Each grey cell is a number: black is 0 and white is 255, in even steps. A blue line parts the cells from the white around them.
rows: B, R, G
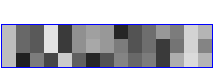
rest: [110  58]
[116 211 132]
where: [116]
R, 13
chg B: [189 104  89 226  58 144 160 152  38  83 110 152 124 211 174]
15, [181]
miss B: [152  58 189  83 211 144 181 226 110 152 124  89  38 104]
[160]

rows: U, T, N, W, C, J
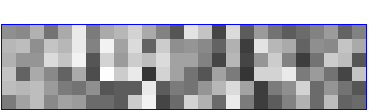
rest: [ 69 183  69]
[149 204 130  61 115 204 189  85]
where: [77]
W, 7
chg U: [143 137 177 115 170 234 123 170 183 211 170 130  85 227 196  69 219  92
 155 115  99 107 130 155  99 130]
21, [92]
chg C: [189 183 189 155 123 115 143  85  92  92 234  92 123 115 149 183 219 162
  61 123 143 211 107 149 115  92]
26, [85]

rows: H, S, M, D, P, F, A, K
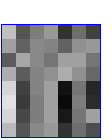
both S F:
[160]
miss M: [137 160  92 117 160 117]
[167]

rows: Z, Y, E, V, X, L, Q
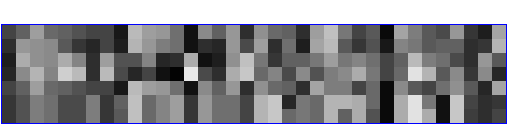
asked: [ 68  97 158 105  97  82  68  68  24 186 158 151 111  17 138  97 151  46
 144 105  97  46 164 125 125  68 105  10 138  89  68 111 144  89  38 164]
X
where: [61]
Q, 34
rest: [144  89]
[ 38 164]
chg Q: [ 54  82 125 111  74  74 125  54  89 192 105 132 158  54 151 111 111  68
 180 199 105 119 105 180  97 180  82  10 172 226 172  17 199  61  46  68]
26, [172]
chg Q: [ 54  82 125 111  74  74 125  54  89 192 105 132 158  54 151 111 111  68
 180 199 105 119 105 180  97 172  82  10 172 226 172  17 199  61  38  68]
35, [46]
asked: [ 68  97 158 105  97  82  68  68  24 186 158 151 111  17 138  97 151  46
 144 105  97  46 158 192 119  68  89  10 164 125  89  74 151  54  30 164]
Z

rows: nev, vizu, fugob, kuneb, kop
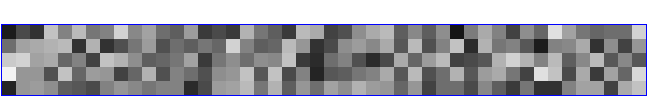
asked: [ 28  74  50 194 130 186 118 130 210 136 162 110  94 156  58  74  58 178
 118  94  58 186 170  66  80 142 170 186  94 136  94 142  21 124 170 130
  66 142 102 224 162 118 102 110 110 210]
nev
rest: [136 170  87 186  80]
[130 194  43 178 118 130  87  28 130 136 170  50 142  66 150]
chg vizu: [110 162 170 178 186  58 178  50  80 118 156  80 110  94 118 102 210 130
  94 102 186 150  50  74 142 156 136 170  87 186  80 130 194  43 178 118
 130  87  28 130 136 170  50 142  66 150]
6, [50]
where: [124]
nev, 34
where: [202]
fugob, 1

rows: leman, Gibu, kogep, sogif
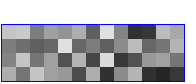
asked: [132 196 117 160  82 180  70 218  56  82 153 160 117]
kogep
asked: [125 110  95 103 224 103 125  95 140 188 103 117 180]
Gibu
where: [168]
leman, 13

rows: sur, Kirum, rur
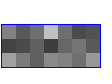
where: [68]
Kirum, 1
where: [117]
Kirum, 6

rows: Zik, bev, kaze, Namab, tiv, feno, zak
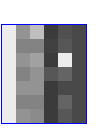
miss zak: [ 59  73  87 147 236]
[139]
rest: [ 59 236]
[73]
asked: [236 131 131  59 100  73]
feno
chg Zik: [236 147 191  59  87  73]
5, [80]
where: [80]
Zik, 5

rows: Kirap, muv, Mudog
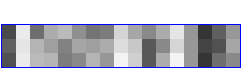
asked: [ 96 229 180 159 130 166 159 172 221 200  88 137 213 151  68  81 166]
muv
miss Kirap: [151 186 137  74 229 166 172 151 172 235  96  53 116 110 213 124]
[143]

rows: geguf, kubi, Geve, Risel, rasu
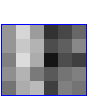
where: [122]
Risel, 3
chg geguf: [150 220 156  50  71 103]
2, [214]
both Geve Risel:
[128]

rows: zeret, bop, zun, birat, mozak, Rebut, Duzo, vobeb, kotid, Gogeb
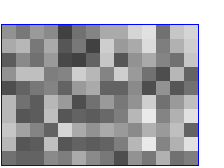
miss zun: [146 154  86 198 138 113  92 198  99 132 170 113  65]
[72]
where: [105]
Duzo, 8
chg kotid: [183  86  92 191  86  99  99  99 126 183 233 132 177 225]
7, [92]
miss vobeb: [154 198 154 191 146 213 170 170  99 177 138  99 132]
[162]

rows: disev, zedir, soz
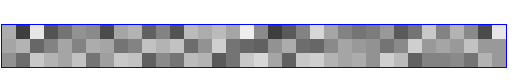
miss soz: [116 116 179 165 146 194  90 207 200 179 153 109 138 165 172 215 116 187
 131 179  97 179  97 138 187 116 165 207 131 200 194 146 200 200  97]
[159]
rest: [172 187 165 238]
[138  62  90 131 215 165 131 116 124 153  90 116 200 131 179 138  75 230]
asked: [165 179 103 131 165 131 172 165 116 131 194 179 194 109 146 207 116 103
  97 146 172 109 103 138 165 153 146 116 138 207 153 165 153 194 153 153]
zedir
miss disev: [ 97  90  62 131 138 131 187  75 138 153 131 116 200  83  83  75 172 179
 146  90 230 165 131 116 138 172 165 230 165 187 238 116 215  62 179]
[124]

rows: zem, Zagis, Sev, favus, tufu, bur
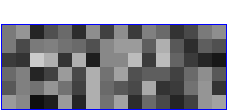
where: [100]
Sev, 13
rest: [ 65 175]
[106  88  73 169  51  59 114 149  51]
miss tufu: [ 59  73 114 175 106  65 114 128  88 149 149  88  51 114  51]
[169]
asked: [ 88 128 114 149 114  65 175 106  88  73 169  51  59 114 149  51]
tufu
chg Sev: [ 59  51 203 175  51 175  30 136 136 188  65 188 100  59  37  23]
11, [59]
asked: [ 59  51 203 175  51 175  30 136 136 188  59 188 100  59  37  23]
Sev

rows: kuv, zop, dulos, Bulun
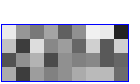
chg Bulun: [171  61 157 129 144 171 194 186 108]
7, [186]
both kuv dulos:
[144]
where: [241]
kuv, 7

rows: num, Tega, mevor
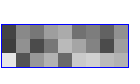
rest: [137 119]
[158 171 113 125  98 145]
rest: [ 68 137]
[119 158 171 113 125  98 145]

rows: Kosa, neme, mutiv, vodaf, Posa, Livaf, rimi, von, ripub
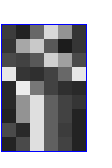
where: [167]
neme, 2
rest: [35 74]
[223  96  66  35]
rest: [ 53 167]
[201  88  28  53]
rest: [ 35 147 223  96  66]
[35]

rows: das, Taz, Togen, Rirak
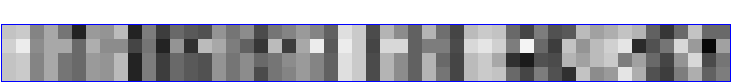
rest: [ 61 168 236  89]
[236 202  69 216 216  97 125 125  75 216 229 208 125 244 105  61 195 148
 187 208 229  42  81 117 216 154   8 161]
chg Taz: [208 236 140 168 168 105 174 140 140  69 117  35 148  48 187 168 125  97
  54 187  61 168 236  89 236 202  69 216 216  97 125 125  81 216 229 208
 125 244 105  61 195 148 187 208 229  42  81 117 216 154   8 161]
33, [75]
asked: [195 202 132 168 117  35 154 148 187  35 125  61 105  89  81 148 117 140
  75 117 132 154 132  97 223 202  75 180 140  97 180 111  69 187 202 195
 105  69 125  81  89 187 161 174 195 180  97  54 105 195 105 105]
das
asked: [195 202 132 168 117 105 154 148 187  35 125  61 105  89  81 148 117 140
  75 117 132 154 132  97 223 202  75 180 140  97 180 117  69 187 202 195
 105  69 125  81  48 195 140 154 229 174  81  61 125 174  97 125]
Rirak
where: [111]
das, 32

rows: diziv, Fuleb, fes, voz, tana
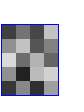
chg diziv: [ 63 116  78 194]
3, [70]
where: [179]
fes, 3

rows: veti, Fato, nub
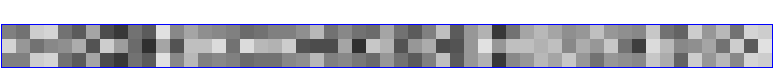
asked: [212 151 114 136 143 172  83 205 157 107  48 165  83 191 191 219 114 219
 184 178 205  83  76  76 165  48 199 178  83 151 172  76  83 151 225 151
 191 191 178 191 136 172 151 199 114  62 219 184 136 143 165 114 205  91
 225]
Fato
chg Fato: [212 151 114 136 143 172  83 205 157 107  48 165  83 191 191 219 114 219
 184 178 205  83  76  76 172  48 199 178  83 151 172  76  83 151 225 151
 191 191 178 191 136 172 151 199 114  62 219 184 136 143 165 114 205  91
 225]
25, [165]
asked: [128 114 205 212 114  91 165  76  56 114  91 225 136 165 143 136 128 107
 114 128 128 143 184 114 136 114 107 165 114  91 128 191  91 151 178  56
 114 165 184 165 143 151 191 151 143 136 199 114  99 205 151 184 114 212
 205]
veti
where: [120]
nub, 26
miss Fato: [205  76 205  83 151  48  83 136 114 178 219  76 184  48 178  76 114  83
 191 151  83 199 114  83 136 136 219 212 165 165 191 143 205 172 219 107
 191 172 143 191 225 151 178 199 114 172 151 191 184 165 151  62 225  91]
[157]

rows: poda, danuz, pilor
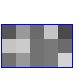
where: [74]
poda, 5
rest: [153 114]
[121 211]
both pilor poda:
[153]
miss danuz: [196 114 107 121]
[203]
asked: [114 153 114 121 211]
pilor
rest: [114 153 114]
[121 211]

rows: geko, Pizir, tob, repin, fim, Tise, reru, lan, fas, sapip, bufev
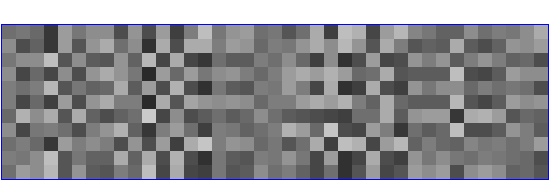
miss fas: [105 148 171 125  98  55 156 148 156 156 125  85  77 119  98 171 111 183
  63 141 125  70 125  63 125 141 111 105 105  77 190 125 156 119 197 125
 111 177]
[133]
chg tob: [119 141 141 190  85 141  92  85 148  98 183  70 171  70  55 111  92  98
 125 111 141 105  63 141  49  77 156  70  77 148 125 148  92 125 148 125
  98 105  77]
18, [92]
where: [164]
Tise, 14
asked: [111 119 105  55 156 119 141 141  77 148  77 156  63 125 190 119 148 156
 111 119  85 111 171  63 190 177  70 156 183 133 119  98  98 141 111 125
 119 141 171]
geko
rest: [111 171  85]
[ 92  92  92 190  77  70  92 156 141 141]
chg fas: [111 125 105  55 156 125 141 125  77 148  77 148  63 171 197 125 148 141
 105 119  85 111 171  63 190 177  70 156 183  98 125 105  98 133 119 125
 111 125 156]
12, [156]

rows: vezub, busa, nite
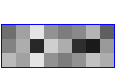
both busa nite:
[173]
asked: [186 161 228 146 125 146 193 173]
nite
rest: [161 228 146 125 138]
[180  95]
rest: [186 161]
[228 146 125 146 193 173]
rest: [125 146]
[193 173]

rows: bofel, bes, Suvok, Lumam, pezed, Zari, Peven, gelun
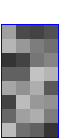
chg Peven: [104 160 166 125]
3, [174]
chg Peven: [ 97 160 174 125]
1, [104]
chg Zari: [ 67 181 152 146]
2, [188]

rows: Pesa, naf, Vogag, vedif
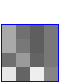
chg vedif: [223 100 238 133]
1, [231]
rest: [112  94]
[120]
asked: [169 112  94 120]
Pesa
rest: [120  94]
[120]
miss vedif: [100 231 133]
[238]
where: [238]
vedif, 3

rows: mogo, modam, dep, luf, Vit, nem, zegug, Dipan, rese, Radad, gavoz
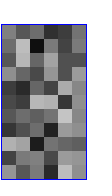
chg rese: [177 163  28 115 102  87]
6, [95]
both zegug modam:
[109]

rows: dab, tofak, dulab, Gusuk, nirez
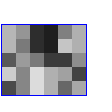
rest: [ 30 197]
[176]
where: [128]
dab, 5
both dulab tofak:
[122]
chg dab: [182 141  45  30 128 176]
2, [149]

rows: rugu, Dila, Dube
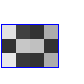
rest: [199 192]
[50]
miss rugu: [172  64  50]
[225]
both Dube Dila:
[50]
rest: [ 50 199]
[192  50]
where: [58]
Dube, 2
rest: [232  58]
[ 50 172]
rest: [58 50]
[172]

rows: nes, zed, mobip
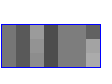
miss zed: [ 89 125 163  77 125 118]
[147]
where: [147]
zed, 3

